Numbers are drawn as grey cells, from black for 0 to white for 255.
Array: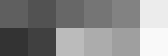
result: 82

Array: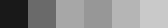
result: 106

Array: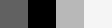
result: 0

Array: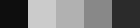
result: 203

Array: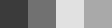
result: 113

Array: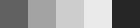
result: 163

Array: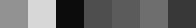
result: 215

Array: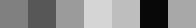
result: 87
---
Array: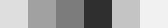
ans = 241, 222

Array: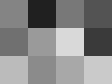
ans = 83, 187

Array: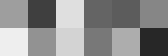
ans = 134, 238

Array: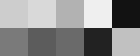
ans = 18, 122

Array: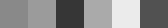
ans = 81, 137

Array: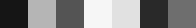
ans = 110, 21

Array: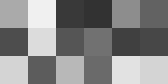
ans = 98, 212

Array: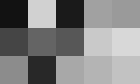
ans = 154, 140

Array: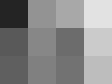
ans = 226, 95
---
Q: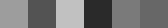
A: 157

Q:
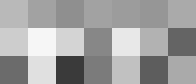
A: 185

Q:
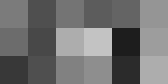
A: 123

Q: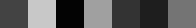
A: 67

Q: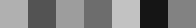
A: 176

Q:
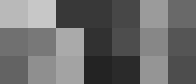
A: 185

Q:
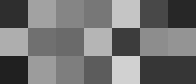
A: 46

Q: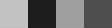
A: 194
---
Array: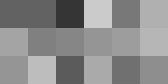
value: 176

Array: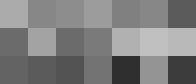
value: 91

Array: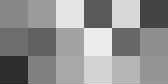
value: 67

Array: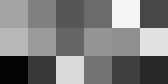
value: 71

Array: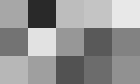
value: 232

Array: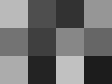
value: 150

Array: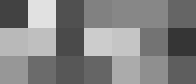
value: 101

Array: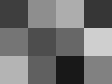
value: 54

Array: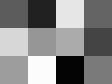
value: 100
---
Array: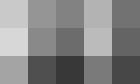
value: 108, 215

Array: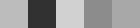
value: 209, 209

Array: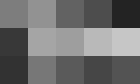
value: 158, 198

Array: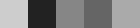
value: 134, 205

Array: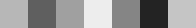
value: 237, 237

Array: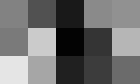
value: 3, 229

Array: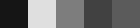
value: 125, 223

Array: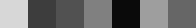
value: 128, 215

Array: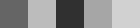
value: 48, 209
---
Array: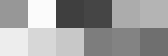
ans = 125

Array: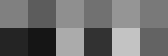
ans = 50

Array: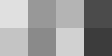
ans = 138

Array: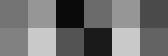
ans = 26

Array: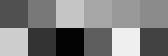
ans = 94

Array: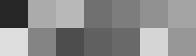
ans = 105

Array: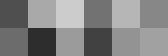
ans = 65

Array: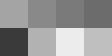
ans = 178

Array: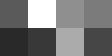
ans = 56
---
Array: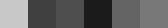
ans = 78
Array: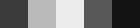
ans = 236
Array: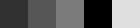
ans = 123
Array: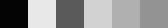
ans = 90
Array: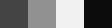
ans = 241
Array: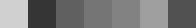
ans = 96
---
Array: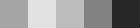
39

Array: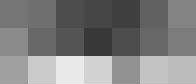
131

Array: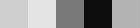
179

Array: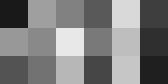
62

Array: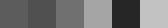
194

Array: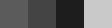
201

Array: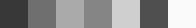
250
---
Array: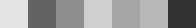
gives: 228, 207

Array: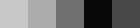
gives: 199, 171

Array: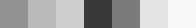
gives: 247, 227

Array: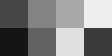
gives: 238, 224

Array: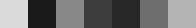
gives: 218, 180

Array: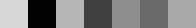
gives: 215, 182

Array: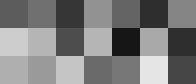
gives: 229, 205
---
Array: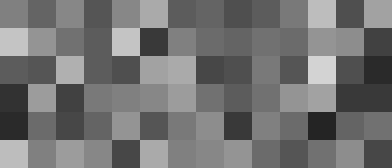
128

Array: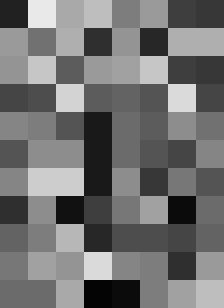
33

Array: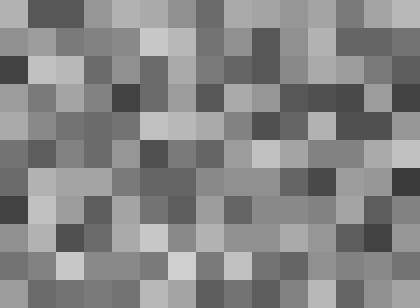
178

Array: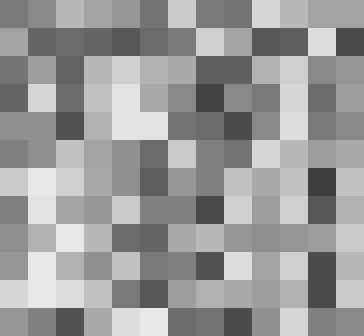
121

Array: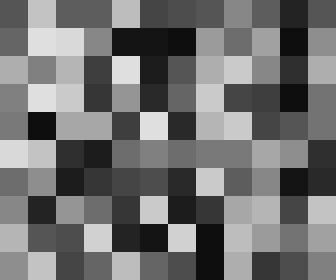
85

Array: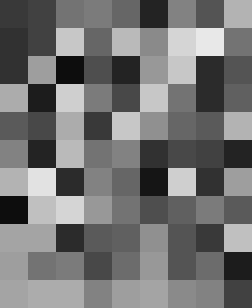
57
